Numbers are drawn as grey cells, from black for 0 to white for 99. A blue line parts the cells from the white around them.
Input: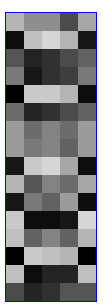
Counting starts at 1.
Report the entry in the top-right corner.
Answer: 65
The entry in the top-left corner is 70
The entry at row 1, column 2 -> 55
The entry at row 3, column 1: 33
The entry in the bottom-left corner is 29
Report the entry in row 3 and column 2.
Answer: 14
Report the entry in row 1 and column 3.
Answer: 55
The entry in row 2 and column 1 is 5
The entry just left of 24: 19
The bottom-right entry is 33
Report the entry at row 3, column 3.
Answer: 19
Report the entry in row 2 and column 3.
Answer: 83

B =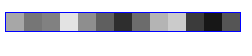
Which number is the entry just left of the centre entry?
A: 37
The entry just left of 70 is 42

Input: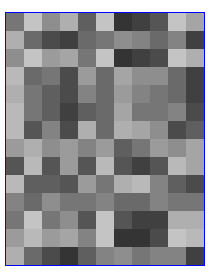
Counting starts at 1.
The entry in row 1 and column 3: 55
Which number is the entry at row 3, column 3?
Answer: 60
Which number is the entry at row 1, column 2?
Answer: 76
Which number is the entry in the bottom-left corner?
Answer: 68
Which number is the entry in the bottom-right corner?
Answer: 25
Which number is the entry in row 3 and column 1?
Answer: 55
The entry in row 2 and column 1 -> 68
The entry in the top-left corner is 46
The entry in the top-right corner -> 64
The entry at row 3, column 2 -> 76

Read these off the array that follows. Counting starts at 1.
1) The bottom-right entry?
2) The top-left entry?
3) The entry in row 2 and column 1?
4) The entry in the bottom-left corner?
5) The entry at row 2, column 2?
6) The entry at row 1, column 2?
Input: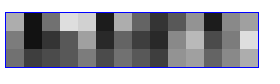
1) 67
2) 67
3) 48
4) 44
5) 7
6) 7

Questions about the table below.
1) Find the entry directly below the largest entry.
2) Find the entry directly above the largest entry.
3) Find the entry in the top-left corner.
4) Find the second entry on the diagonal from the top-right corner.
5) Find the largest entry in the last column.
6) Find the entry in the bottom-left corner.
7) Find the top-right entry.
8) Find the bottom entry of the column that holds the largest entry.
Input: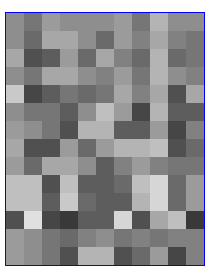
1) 55
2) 74
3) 55
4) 50
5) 65
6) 60
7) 55
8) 55

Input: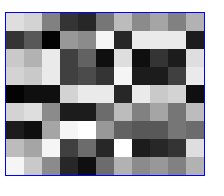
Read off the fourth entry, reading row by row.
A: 20
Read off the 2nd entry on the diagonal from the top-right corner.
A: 91
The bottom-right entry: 69
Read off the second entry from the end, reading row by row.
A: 50
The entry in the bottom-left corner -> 95
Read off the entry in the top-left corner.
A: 86
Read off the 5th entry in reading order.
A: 15
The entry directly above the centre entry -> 20
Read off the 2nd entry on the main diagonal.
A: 34
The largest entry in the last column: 91
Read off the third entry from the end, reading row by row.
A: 59
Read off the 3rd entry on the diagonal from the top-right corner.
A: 20
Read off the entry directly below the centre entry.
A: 42
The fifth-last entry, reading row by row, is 69
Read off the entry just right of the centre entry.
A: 15
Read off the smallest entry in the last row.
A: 6
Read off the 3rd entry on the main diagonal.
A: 91
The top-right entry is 69

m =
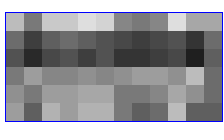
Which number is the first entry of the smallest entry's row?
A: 32
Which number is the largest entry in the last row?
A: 73
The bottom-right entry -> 37
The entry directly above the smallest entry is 20
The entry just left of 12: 28
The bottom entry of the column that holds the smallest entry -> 37
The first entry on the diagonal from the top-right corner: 65
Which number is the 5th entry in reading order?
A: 86
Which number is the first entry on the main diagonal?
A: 73
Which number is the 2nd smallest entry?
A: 16
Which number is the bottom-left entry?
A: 61
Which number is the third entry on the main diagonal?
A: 28
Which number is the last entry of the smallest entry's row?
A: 37
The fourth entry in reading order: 78

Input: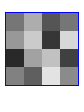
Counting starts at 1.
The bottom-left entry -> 50
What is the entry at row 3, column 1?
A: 16
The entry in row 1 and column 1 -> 46
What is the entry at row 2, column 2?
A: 79
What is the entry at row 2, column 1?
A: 59

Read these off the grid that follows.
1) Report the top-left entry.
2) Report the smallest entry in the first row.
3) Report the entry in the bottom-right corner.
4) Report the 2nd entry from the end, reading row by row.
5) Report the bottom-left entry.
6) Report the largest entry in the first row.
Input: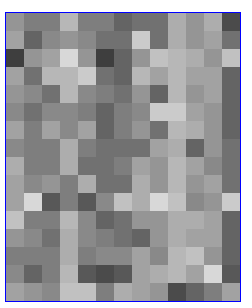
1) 58
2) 29
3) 63
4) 49
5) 63
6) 71
